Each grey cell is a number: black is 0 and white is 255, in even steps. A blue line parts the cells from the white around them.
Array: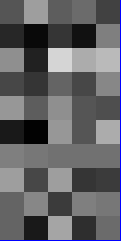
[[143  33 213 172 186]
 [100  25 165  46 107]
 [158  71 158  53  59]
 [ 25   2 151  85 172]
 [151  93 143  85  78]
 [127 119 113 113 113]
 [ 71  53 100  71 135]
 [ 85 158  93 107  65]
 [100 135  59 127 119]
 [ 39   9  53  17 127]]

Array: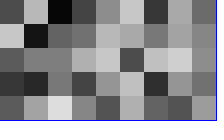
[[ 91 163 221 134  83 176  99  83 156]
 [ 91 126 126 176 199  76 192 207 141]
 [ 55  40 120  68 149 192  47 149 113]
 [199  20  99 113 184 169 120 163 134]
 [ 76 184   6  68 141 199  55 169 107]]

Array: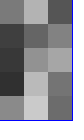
[[ 56 146 166]
 [ 63 101 130]
 [ 48 186 116]
 [138 202 108]
 [122 179  85]]

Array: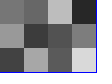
[[118 103 189  39]
 [ 66 167  90 217]
 [153  60  82 125]]

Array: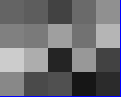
[[128 122 159 114 181]
 [136  74  80  22  43]
 [100  93  66 106 144]
 [204 173  36 152  66]]

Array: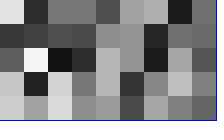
[[205 161 218 141 155  73 167 128 100]
 [197  33 212 120 182  51 134 190 128]
 [226  45 120 120  79 161 175  26 112]
 [ 57  65  79  73 141 148  39 112 106]
 [ 94 245  19  45 182 148  26 167  86]]
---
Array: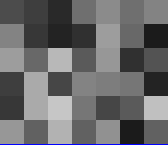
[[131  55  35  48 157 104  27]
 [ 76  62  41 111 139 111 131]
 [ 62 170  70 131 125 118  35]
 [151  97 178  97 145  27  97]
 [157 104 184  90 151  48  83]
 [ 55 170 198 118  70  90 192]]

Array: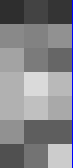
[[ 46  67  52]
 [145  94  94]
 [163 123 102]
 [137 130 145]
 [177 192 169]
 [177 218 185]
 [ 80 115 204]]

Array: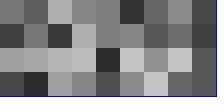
[[ 64 118  57 175 126 133  86 110  64]
 [ 71  43 160 133  79 139 196 102  86]
 [118  94 175 133 126  51 102 139  71]
 [160 167 181 188  43 196 145 196  86]]

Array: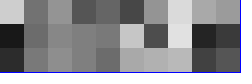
[[ 24 108 135 127 121 198  77 225  36  58]
 [ 44 121 142 127 108 169 177 185  65  85]
 [206 114 148  85 101  71 148 218 169 155]]

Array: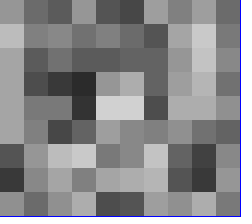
[[165  77  57  43 150 173  99 158 181 113]
 [165 128  71  99 158 136 128 144 113  99]
 [150 107  91 150  84  71 158 128 158 107]
 [165  91 113  91  91  99  99 150 195 136]
 [165 121 121  51 209 209  77 173 173 144]
 [188 128 136 113 128 107  84 165 201 121]
 [144 107 144 173  77  84 158 144 173 121]
 [ 57 136 165 128 165 173 181  84  57 150]
 [ 84 150 188 201 121 136 195  99  65 136]]

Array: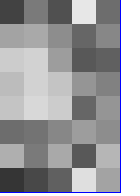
[[ 66 122  80 231 109]
 [ 53  72  96 223 163]
 [109 115 135 157 141]
 [163 169 141 102 135]
 [204 210 157  88  96]
 [175 122 169  88 182]
 [188 210 196 149 129]
 [196 216 204 102 149]]
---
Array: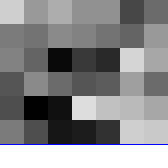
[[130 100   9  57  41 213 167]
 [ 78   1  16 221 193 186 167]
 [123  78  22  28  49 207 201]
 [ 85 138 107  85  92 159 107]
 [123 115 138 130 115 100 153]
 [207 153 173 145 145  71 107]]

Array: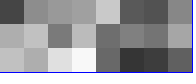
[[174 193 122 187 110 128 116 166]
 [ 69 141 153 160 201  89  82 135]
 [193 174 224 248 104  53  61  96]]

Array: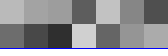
[[109  72  47 208 101 149 171]
 [186 163 157  93 194 134  79]]

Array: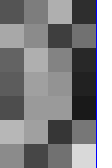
[[183 160  54 119]
 [168 139  62 113]
 [139  70 113 217]
 [ 99 175 131  40]
 [ 92 160 147  33]
 [ 77 154 154  25]
 [ 84 125 175  46]]

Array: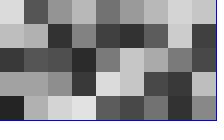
[[190 177  50 130  64  50  92 204  64]
 [ 57  85  79  43 122 198 170 122  72]
 [162 162 142  57 219 198  72  57 190]
 [219  85 148 184 114 154 184 212 198]
 [ 36 177 212 226  92  72 114  50 136]]

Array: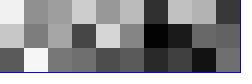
[[ 90 246 119 111  77  90  41  64  18 111]
 [240 144 158 205 152 186  48 193 179  56]
 [199 125 166  70 213 132   3  26 104  98]]
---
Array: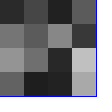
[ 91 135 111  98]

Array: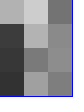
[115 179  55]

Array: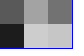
[114 205]

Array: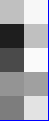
[247  30]

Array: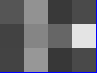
[ 74 102 151]

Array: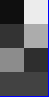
[236  51]
